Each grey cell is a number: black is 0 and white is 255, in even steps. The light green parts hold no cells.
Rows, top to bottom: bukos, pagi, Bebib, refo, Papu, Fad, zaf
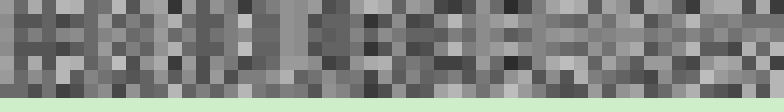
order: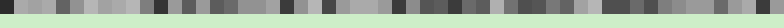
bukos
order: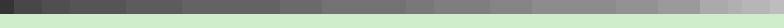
pagi
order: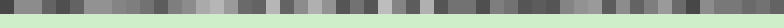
Fad
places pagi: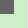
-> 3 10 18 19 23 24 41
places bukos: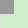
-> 0 10 13 22 25 29 47 50
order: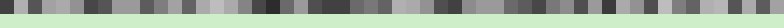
Papu

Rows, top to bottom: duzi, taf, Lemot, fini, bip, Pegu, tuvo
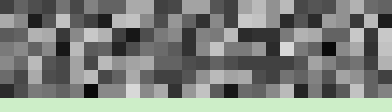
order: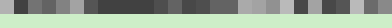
bip
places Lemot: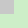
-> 6 25 27
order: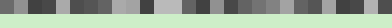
duzi
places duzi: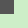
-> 15 22
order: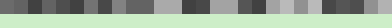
duzi
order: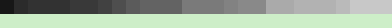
Lemot
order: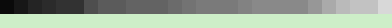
tuvo

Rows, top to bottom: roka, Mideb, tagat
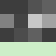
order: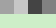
Mideb
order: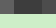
tagat
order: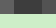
roka
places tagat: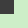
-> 0 3
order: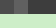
tagat

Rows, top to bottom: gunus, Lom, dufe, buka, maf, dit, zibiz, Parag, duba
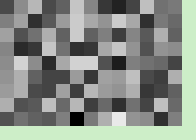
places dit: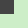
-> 3 4
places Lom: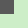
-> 3
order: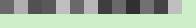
Parag
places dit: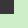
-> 6
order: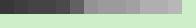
zibiz

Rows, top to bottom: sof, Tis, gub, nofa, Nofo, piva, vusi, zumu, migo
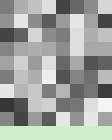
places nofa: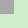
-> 1 3 6 7
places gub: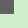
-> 1
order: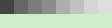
sof
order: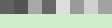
Nofo
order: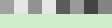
migo

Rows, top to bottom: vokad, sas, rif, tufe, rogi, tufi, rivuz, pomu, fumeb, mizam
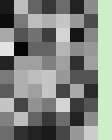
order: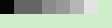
tufe
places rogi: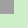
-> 1 2 4 6
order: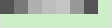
tufi
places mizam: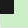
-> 3
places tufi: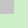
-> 3

